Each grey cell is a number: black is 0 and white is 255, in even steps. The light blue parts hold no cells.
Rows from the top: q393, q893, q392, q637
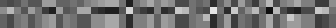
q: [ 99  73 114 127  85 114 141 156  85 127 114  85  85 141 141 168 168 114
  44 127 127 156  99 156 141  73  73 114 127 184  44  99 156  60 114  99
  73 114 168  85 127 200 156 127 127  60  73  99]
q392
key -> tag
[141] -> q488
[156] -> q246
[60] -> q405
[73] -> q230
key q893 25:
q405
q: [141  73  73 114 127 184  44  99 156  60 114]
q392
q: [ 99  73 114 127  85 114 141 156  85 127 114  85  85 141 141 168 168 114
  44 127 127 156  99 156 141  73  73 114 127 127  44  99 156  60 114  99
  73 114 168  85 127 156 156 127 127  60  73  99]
q637
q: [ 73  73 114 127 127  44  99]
q637

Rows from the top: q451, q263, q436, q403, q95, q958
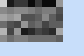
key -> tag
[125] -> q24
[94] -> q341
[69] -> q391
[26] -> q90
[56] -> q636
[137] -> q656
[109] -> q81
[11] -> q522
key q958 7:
q81
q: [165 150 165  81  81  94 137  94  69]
q436
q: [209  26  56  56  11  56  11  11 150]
q451
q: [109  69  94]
q403
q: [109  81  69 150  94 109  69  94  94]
q403
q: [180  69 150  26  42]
q95

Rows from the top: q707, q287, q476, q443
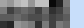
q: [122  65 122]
q443
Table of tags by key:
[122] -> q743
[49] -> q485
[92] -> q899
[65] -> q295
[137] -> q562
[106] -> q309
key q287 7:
q309

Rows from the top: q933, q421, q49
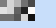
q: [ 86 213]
q49
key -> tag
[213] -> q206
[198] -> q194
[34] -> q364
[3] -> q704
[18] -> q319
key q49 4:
q206
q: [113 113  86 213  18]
q49
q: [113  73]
q933
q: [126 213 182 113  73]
q933

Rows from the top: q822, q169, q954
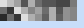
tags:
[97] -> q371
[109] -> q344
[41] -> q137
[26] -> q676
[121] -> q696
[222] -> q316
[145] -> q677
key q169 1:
q344
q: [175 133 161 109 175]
q169
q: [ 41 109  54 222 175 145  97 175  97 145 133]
q954
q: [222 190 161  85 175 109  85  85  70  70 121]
q822
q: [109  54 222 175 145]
q954

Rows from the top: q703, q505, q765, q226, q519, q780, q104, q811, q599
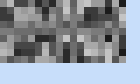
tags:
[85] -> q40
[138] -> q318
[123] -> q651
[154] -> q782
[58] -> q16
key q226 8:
q318
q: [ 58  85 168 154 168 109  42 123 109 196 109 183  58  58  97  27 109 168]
q505
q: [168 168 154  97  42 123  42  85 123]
q599
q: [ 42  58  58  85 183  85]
q811
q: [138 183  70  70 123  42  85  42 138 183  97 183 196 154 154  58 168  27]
q703

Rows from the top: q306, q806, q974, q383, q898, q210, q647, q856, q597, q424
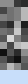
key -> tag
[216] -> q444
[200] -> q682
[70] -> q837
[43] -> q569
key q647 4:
q682
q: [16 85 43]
q856
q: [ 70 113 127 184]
q806
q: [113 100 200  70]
q898
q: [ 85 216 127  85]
q210

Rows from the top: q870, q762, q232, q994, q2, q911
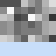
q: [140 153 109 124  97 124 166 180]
q994
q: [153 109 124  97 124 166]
q994
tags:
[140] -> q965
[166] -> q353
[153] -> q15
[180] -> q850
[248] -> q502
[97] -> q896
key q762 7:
q353
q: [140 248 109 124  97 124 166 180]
q762

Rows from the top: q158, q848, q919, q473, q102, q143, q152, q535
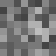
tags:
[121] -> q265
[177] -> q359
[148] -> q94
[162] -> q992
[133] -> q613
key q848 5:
q613
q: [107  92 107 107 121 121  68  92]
q152
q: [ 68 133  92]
q158
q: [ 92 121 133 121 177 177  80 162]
q473
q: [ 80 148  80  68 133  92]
q158
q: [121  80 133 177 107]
q848
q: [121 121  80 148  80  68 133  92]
q158

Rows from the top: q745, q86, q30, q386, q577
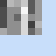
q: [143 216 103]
q577
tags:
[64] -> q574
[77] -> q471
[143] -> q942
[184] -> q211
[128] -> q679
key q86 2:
q942
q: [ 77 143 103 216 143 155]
q30
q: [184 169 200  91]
q745

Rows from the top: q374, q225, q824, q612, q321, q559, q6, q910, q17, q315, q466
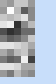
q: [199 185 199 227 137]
q824
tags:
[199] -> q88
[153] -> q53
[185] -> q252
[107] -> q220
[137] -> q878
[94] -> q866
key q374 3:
q88
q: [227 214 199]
q6
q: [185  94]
q225
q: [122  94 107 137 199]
q559
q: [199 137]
q910

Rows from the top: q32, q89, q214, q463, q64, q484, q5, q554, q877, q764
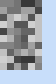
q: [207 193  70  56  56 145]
q877
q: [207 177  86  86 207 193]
q463
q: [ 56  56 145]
q877

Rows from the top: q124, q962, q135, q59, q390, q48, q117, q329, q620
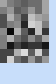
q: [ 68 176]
q329
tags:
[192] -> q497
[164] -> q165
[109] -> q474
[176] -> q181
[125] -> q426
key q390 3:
q181
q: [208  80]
q329
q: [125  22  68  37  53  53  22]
q117

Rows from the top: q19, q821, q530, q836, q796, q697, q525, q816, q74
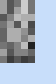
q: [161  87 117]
q19
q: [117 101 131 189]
q525
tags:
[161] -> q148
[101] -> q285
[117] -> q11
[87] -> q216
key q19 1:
q148
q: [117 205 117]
q19

